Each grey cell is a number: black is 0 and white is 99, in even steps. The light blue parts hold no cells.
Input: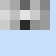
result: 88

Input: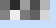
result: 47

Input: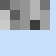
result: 58

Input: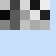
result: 61

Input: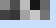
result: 63

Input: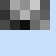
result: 69

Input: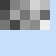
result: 46

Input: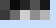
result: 80

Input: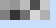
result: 44
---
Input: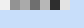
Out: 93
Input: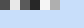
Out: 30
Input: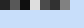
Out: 14
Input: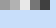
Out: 60
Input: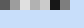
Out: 35
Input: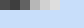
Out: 29
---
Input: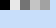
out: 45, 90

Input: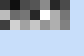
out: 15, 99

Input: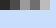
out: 60, 73

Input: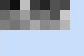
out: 41, 78

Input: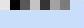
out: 76, 89

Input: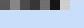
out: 21, 80

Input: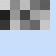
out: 26, 82
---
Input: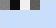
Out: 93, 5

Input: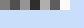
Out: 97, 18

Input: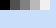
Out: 93, 0

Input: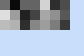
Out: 86, 4

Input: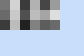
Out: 86, 13

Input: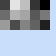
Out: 88, 0

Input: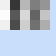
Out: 98, 21

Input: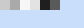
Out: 96, 12

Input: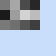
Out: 82, 10

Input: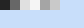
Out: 95, 14
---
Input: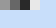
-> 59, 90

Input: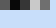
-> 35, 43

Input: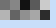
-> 44, 17

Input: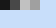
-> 9, 62

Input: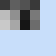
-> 22, 42

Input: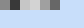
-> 53, 40

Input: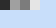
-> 17, 89

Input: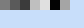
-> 48, 64

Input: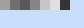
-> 62, 20
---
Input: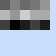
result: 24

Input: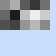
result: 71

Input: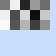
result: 24

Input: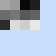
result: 80

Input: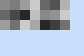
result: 24

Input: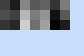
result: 2

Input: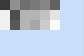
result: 79

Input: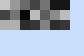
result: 17

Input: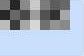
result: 57
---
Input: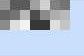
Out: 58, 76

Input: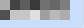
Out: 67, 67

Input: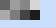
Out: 39, 11

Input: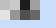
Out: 74, 40

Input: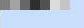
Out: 49, 76

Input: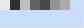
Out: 91, 66

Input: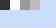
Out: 20, 73

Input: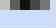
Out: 74, 46

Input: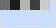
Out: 42, 79
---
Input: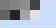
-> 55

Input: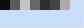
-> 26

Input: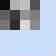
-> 74

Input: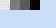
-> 35

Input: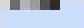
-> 32

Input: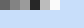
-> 73

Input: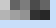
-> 29

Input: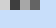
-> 65
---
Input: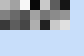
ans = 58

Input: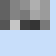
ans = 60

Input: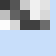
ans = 84

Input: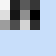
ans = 0

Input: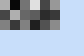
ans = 22

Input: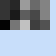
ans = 51

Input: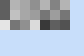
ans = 46

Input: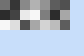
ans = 65

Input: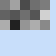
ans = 81

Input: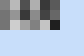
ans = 40
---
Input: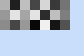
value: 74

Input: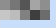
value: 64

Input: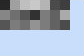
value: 38

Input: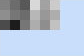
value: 59

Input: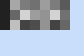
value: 82

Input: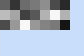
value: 96

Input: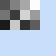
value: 82

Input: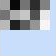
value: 31

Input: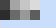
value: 77

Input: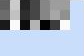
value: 65
